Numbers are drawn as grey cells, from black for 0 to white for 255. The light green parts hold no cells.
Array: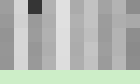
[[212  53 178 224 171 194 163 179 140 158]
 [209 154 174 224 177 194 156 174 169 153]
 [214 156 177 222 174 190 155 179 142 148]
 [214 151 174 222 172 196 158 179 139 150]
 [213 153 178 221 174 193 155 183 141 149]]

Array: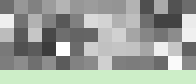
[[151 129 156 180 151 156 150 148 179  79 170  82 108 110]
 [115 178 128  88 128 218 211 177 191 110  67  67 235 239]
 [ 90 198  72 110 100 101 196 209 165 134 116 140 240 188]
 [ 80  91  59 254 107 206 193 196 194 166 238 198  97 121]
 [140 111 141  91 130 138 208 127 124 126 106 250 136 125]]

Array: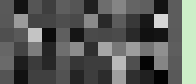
[[ 18  85  62  94  85  32 109 133 100  95  18  92  89]
 [155  68  69  78  73 138  41  92  56  23 214  92  88]
 [ 89 196  11  95  21  74  72  75  41  17  20  91  79]
 [ 68 125  37 111 140  47 166 119 157 116 144  94 102]
 [ 29  59  39  86  54  61  61 185  79   4 133  90 106]
 [ 17  64  64  82  36  61  44 159  47  32   3  89  84]]

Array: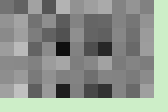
[[ 98 162  85 179 146 159 170 131 148 129 115]
 [164 114 142  92 131 101 103 131 118 147 147]
 [159 125  98  81 143 100  96 135 112 155 138]
 [186  99 139  15 130  78  39 129 105 157 157]
 [137 129 156 166 126 135 162 123 132 125 138]
 [154 122 145 128 131 111 132 131 123 139 142]
 [192  94 153  30 128  71  50 132 105 159 160]]

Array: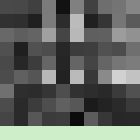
[[ 72  64 123  18 128  65 110 116 134  73]
 [ 47  32 124  44 187  32  53 118  90  49]
 [ 94 100 160  69 184  95  96 156 145 104]
 [ 31  81  77  39  60  62  81  76 111  80]
 [ 39  60 102  37 101  68 101 118 124  73]
 [ 96  85 183  34 186  56 138 209 194  76]
 [ 46  44  53  78  49  45  41  59  81 112]
 [ 42  60  78  96  87  27  35  42  58  76]
 [ 42  87  59  61  11  92  55  39  40  69]]

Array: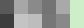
[[167 138 116 169  89]
 [196 189 119 137  61]]

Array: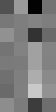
[[154   2 115  81]
 [126 131 126 120]
 [125  50 106 145]
 [130 161 131 116]
 [123 161 130 122]
 [127 173 138 112]
 [128 201 146 106]
 [124  60 110 141]]
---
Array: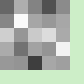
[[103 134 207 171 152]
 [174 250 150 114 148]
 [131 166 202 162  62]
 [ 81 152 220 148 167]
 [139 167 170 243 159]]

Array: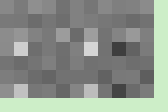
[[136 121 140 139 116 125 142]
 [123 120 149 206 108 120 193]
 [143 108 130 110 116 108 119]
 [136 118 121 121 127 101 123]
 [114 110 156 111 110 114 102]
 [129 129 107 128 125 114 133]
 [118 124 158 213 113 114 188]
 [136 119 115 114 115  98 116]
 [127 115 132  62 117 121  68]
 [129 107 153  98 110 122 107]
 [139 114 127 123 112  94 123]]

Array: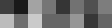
[[ 62 188]
 [ 25 110]
 [163 202]
 [118 102]
 [ 53 102]
 [114 150]
 [ 80  55]
 [125 101]]

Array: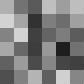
[[176 210 131 168  97  79]
 [115 165 210 104 155 128]
 [ 90  50  64  61  75 180]
 [191 126 100 152 135  95]
 [158 109 125  30  69 208]
 [190 160  92 114  64 134]]

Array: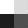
[[255  28]
 [219  80]]

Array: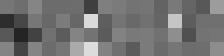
[[118  45  88 132]
 [110  71  36  68]
 [133 119  66 132]
 [108 104 113 108]
 [108 123  92 118]
 [109 103 132 170]
 [ 63 218 115 220]
 [127  94  91 130]
 [123 116 130 112]
 [115 105 121  91]
 [117 113 123 123]
 [ 99 101 114 107]
 [121 197 142 118]
 [101  93  80 109]
 [ 88 112 115 110]
 [156 112 117 141]]

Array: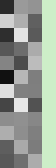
[[ 42 208  46  87 132  17 223  69 141 174  94  88]
 [154 174 227 109  76 182 128 230 144 142 169 111]
 [147  96  90 171 188 126 127  82 135 127 124 172]]

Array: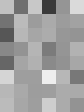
[[193 115  86 136 102 213 183 187]
 [111 187 183 147 165 158 169 167]
 [200 156 166 181 177 158 157 158]
 [ 58 170 172 123 138 238 158 206]
 [149 156 151 149 146 183 171 171]
 [218 162 148 178 167 120 170 147]]
